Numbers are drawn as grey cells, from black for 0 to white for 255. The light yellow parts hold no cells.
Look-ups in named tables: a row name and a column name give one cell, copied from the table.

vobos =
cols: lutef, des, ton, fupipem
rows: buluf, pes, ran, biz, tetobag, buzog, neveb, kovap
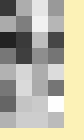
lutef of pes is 170
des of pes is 125
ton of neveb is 201
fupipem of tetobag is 219
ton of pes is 241
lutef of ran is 33
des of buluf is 173
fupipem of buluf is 153
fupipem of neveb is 254
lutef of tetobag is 177
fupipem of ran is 70
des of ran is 59
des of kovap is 204
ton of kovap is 204
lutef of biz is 119
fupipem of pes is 182
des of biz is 62
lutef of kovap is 177

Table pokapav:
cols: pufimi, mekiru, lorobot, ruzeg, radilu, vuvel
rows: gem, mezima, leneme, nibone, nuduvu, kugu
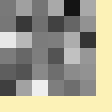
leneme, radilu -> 174
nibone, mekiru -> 104
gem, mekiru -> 159
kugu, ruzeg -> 125
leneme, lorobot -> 123
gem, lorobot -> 117
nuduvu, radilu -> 140
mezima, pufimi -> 120
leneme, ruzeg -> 125
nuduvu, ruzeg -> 109
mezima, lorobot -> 112
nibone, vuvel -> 150
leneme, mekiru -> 184
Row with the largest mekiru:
leneme

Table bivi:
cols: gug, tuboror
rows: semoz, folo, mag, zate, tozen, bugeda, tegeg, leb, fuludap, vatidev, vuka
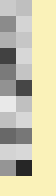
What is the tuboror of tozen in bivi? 196
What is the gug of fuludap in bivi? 104
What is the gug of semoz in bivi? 202
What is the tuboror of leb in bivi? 215
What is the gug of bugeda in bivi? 146
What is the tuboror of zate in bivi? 215
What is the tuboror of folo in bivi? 212
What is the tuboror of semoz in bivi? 191
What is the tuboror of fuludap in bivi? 119
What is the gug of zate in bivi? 65
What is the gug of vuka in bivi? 149
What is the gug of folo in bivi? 139
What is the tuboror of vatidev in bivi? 216
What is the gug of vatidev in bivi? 212
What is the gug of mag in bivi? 176
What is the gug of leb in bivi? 192
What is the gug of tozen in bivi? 122
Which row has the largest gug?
tegeg

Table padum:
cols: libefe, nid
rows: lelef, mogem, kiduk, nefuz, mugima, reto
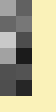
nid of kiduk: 77
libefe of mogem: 103
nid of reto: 38
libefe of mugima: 80
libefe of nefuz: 162
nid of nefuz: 27
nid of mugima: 83
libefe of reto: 78
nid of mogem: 119
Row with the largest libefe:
kiduk

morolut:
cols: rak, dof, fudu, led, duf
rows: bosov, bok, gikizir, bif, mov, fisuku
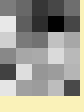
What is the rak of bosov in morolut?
124
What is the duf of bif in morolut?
185
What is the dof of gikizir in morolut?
122
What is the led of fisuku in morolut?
189
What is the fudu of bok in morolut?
45
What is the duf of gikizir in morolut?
167

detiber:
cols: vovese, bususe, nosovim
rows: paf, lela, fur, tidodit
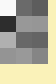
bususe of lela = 152
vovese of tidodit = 148
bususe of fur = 104
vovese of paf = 249
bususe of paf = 106
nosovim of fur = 100

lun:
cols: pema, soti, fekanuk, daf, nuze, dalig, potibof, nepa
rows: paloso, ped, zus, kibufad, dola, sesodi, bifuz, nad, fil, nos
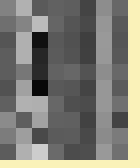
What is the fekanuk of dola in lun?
42
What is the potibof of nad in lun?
144
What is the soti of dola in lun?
119
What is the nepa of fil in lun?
123
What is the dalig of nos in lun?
78
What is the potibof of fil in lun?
139
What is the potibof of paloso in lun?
141
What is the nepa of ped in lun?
89
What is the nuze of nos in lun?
76

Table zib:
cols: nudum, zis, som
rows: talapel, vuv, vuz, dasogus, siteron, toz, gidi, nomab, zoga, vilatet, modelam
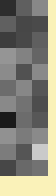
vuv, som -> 74
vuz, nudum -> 61
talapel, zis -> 95
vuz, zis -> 72
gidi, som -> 77
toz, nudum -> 108
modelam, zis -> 105
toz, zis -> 135
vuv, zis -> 71
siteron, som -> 137
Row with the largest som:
vilatet

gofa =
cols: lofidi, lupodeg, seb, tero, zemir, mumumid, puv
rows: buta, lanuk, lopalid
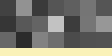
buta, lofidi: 66
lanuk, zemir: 60
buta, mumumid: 117
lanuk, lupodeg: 88
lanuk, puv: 151
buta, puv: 85
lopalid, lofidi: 103
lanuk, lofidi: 54
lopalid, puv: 82

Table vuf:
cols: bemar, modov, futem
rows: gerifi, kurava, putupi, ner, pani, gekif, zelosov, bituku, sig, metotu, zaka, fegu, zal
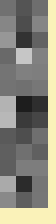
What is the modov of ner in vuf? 198
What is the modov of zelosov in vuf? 29
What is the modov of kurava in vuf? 77
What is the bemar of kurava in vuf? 134
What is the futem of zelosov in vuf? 46
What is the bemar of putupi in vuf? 151
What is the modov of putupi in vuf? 50
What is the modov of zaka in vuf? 125
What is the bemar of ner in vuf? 105
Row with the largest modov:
ner

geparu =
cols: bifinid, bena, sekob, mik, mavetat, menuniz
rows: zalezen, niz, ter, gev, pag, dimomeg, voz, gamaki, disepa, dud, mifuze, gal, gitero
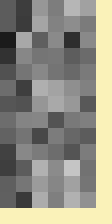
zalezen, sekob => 151
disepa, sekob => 72
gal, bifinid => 95
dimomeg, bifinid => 109
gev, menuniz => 107
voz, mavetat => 152
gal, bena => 118
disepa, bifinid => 98
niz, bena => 59
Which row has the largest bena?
ter

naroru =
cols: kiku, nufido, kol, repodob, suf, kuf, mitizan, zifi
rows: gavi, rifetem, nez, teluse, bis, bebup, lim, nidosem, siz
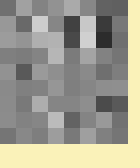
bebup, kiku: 138
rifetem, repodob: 134
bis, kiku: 146
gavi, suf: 170
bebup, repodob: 150
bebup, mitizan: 142
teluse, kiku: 127
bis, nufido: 89
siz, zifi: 117
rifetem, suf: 65
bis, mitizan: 111
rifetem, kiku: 152
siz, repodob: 157
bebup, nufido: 128
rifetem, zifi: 120
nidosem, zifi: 113
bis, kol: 154
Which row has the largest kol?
rifetem

